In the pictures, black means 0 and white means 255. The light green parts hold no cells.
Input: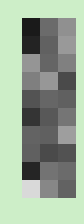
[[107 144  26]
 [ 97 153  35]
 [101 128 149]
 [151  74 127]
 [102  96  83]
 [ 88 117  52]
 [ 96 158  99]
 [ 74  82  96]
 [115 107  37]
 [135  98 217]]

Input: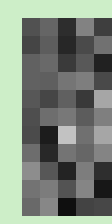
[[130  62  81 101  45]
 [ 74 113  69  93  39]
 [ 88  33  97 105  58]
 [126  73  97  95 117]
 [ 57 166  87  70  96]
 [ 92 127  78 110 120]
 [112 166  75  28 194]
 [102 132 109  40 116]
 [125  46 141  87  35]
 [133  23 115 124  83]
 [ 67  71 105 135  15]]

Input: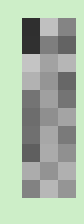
[[192 132  47]
 [126  99  48]
 [162 182 196]
 [149 103 178]
 [160 116 116]
 [143 164 109]
 [167 122 112]
 [171 144  95]
 [147 176 172]
 [183 149 130]]

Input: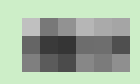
[[170 165 192 120 146 182]
 [110  79 101  58  53 109]
 [123 143 127  91  75 135]]

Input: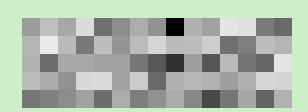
[[122 105 156 191 167 219 112 141 172 146   1 175 161 228 224]
 [189 180 181 233 186 120 189 148 187 213 186 188 205 112 127]
 [103 228 178 107 167 168 161 161 119  87  49 159  85 185 116]
 [214 211 187 171 145 216 219 161 202 105 176 184 178 157 175]
 [101 177 118 128 140 161 109 172 125 145 170 135  72 118 166]]

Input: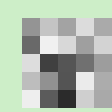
[[220 170 148 196 163]
 [159 211 105 240 216]
 [112 157 221  64  85]
 [235 172 189 145  84]
 [207 169 238  91  43]]

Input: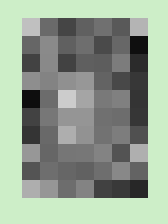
[[ 89 180 192 106  69  96 112]
 [103  15 102 138  96 110  74]
 [124  43  66 137  66  95  93]
 [ 72  55 142 131 144 151  99]
 [128  52  14 108 204 165 121]
 [109  54  66 119 149 149 112]
 [125  80  52 105 174 146 114]
 [ 83 175 151 102 118 119 131]
 [136  99  84 110 102  97 110]
 [ 57  39 174 150 109 131  65]]

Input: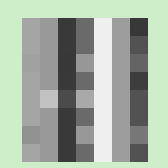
[[157  56 165 153  57 106 239]
 [157  82 165 153  57 106 239]
 [157 100 161 153  56 151 239]
 [157  61 165 153  57 106 239]
 [157  82 165 194  75 169 239]
 [157  82 165 153  57 106 239]
 [157 119 146 153  57 152 239]
 [157  82 165 153  57 106 239]]
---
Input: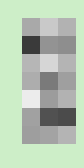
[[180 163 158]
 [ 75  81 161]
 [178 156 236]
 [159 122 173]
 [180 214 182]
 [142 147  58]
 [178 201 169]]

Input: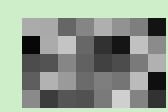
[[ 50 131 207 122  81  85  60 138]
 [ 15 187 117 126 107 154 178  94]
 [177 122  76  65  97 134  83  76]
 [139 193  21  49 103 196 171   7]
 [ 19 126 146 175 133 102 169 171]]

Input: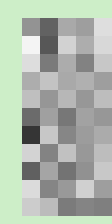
[[127 132 123 187 204]
 [158 208 153 133 219]
 [200 145 115 165  96]
 [189 152 193 131 211]
 [171 156 134 199  53]
 [151 162 119 160 107]
 [189 151 183 150 191]
 [158 176 169 195 173]
 [199 130 172 122 221]
 [216 173 210  87 244]
 [222 158 169  98 147]]

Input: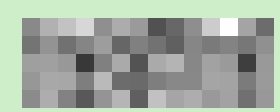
[[152 112 162 153 173 165 193  95 181 148  88 130 173 139]
 [154 123 163 165 136 136 126 106 108 186 126 167 168 151]
 [153  62 154 162 135 180 170  83 170 128  56 152 160 159]
 [144 119 131 122 134  96 114 128 102 157 133 113 147 116]
 [108 164 254 204 142 103  81 154 172 143 215 194 177 137]]

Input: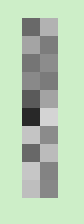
[[135 190]
 [131 198]
 [187 104]
 [139 196]
 [212  40]
 [163  90]
 [123 137]
 [140 117]
 [124 164]
 [178 105]]

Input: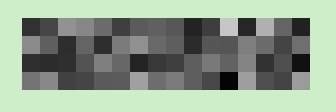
[[155  67  78 158   4  71  94 122 109 160  91  90  69  65 136 116]
 [ 17  78  50 132  98 121  93  63  56  36 103 127  83  47  44  47]
 [111  68 108 126  85  86  43  94 105 144 123  46 100  45  95 139]
 [ 33 100 176  38 198  62  35  87  96  91  63 107 135 146  70  49]]

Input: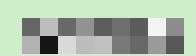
[[ 87 154 103 121 192 188 217  21 178]
 [141 243  92 110  93 146 104 189 102]]
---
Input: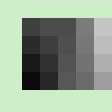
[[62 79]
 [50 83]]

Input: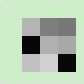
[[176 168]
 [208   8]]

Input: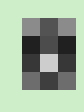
[[ 76  32]
 [205  55]]

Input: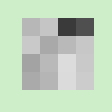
[[169 185]
 [185 220]]

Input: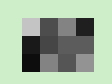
[[ 70  92]
 [131  85]]

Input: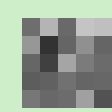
[[ 50 101]
 [ 64 165]]

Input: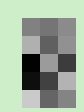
[[ 96 145]
 [155  60]]

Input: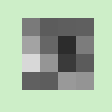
[[102  44]
 [149  58]]

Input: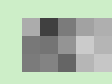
[[116 148]
 [131 101]]
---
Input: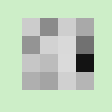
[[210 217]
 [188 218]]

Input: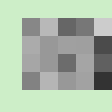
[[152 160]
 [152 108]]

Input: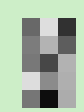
[[179  93]
 [ 71 178]]

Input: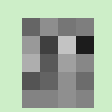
[[ 63 195]
 [ 89 160]]

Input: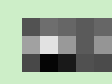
[[226 153]
 [  5  25]]

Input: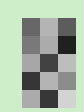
[[171  32]
 [ 66 189]]

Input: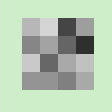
[[163 101]
 [103 169]]

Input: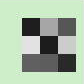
[[ 28 204]
 [ 93  41]]

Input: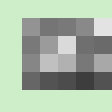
[[155 218]
 [192 177]]
